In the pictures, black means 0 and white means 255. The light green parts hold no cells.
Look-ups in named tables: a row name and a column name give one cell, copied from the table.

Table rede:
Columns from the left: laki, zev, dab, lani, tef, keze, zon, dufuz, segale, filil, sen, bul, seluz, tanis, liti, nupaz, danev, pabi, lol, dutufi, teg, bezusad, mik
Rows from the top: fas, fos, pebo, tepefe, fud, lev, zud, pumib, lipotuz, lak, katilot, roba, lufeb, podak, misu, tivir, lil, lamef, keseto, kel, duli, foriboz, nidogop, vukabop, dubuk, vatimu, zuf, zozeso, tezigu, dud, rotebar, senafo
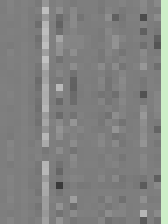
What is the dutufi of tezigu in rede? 126
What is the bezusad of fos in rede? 125
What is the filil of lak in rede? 125
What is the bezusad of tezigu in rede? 123
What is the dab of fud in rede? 127
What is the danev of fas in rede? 127
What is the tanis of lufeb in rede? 125
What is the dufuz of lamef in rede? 129
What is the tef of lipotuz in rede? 125
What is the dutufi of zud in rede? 125
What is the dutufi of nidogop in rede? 126
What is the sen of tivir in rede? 126
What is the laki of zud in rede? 125
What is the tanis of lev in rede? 124
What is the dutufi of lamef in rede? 126
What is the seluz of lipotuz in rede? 127
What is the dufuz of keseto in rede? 126
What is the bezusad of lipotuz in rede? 126

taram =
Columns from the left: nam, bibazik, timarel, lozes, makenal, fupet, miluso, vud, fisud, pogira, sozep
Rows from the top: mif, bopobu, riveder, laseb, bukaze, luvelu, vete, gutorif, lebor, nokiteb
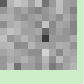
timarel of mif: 198
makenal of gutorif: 142
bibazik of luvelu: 150
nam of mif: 93
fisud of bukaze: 160
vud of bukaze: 143
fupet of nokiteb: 140
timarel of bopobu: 151
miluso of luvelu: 58

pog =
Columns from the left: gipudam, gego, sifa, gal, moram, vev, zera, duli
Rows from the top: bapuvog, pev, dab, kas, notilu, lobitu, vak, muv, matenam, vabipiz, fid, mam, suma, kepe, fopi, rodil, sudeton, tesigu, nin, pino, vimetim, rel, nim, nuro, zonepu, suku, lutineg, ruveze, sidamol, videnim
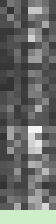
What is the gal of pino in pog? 114
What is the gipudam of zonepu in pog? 81
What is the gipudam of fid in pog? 69
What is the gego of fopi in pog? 88
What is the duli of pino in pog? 93
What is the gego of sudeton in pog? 94
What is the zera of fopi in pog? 134
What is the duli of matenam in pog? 117
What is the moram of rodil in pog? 99
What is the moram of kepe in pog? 125
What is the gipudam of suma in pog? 50
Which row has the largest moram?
nin

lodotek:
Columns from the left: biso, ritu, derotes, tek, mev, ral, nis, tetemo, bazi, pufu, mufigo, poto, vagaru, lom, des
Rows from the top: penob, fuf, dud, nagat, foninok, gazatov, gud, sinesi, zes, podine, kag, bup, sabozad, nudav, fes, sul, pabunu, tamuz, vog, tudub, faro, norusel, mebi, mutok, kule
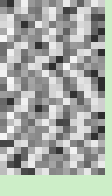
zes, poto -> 189
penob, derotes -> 175
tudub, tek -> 167
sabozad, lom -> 150
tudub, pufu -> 142
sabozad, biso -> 104
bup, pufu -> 102
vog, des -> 46
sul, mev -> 143
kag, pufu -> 170
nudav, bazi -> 228
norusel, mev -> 170
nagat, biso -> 216
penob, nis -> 166
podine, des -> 150
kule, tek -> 73
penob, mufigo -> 166

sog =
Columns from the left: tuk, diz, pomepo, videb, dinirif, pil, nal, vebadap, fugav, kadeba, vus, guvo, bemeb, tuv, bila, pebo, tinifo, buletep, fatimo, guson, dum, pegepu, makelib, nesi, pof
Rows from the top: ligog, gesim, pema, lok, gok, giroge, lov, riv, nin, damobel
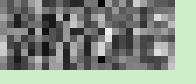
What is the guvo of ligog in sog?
42
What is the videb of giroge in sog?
64
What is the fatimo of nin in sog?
125
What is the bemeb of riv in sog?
37
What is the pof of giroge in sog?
77
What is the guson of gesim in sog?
106
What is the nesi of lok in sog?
110
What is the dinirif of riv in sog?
32
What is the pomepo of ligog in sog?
128
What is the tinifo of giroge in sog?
47
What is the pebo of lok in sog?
116
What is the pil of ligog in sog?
182
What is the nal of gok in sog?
18
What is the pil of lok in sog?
112
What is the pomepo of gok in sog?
151
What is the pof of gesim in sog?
122
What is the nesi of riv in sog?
198
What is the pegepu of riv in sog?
114
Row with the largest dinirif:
ligog

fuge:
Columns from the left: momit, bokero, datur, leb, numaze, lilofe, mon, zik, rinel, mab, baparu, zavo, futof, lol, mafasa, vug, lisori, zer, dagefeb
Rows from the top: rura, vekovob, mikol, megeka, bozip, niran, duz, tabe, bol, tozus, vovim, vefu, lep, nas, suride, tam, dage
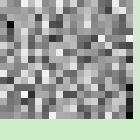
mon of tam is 94
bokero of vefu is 63
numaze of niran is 104
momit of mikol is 102
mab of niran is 190
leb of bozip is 222
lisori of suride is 200
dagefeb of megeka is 171
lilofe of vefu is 88
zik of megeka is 79
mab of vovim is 112
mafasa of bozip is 135
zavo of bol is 94
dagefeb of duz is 70
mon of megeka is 235
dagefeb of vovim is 178
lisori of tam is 190
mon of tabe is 152

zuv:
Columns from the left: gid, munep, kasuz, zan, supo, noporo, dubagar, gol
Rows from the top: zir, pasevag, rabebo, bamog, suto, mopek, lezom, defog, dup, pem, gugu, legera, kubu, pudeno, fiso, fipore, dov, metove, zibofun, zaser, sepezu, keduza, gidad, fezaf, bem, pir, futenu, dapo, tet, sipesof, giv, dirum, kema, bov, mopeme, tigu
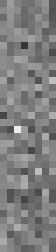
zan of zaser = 150
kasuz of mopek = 145
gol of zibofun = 107
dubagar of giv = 141
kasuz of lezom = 118
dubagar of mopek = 110
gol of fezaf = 126
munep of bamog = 144
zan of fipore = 134
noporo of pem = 151
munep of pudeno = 150
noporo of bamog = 130
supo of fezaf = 119
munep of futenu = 139
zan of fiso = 107
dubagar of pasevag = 140
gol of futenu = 105
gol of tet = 88
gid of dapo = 126
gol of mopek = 148
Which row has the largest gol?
legera

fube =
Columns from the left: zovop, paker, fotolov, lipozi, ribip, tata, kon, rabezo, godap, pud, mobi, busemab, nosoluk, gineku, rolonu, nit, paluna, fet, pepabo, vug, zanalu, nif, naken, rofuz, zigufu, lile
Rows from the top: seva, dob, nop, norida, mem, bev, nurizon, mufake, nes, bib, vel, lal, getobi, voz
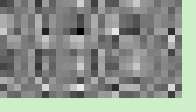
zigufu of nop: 116
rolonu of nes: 159
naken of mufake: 128
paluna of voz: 189
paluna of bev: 69
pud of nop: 118
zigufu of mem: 45
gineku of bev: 158
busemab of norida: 76
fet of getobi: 174
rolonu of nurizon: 113
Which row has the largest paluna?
mem

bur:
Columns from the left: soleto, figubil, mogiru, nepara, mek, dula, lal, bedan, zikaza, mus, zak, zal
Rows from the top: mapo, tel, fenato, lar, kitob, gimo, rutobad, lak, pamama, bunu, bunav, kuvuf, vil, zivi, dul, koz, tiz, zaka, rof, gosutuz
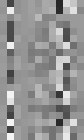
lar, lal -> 139
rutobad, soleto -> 146
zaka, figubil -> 243
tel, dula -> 155
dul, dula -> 154
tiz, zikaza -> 140
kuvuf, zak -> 143
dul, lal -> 165
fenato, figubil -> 137
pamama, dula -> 170
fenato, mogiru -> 163

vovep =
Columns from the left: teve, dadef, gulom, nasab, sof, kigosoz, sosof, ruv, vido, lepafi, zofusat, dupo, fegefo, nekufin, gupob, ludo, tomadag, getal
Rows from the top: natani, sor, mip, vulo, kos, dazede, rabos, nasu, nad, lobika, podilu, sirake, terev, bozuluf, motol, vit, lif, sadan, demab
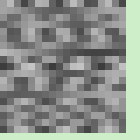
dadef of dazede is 94
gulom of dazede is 96
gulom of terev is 102
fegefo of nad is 141
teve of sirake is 179
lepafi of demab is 188
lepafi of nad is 88
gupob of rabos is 150
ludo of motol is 168
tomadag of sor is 164
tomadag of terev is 101
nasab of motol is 179
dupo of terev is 121
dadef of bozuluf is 94
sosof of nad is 159
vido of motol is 141
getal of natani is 71

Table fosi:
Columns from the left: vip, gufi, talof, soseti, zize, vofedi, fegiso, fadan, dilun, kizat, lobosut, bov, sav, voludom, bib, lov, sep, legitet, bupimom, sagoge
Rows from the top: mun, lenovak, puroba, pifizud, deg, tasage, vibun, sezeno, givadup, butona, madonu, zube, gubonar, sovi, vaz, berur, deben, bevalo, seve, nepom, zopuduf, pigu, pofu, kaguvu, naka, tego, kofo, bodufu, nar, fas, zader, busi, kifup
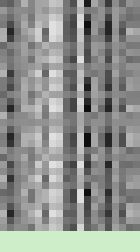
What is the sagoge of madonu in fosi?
140
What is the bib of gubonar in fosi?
122
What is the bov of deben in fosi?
167
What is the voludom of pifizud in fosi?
150
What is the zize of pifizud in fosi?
129
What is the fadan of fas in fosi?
187
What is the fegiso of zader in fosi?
103

